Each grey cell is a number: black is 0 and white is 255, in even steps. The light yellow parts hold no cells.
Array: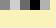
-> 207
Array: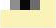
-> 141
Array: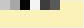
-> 167
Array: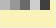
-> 151
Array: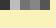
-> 189
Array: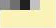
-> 111
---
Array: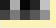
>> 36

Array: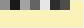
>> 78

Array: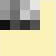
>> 71

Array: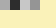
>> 171

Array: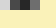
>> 110

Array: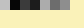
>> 59
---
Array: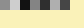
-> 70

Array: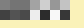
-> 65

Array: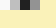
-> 191

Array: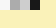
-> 206

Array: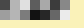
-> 60

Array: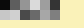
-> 74

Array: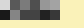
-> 56
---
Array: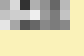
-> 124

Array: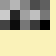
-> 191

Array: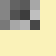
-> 61

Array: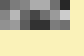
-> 154

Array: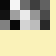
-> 150

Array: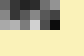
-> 88

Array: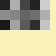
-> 111
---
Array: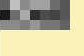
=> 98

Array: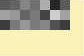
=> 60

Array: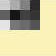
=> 85

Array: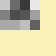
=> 96

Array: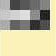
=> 78

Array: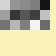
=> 106
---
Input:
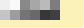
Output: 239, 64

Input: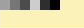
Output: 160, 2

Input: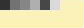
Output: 49, 217

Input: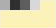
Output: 174, 216

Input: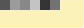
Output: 85, 115

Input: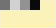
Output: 114, 10

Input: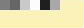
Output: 125, 168

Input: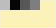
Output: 189, 126
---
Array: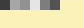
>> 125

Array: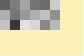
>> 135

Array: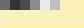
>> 234

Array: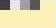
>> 160

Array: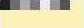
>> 148

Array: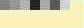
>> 88
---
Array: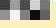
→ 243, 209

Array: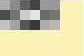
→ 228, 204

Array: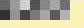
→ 208, 179

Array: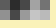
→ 197, 186

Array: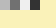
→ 239, 186

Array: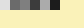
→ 224, 171
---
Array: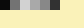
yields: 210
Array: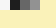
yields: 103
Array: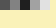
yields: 31
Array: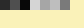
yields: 8
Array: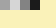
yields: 131
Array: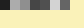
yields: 143
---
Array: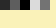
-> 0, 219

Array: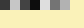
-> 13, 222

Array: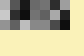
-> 115, 201

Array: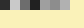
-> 33, 201

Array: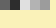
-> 224, 224

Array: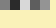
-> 216, 216

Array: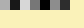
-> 119, 215
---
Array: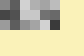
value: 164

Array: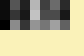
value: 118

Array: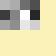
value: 142

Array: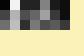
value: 78

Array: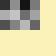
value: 131

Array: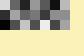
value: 237

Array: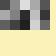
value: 32

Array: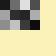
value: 193

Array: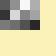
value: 110

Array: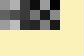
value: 37
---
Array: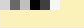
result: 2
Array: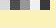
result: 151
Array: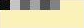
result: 163
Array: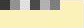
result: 74
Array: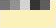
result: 211
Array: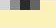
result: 141
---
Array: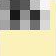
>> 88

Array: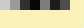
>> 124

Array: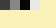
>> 135

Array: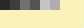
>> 84

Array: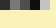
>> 78

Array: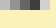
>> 102
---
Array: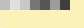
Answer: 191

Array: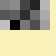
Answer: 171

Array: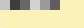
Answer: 155

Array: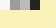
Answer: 156

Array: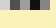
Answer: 133

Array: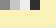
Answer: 135

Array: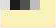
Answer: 82

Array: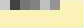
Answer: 148

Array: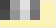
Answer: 159
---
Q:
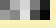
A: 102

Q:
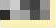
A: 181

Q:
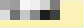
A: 167

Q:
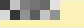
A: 62

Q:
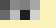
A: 75

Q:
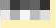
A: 146

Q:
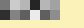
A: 119

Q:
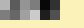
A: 181
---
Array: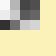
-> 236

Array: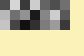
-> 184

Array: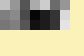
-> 127

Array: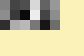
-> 141

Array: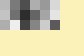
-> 195

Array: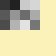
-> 88
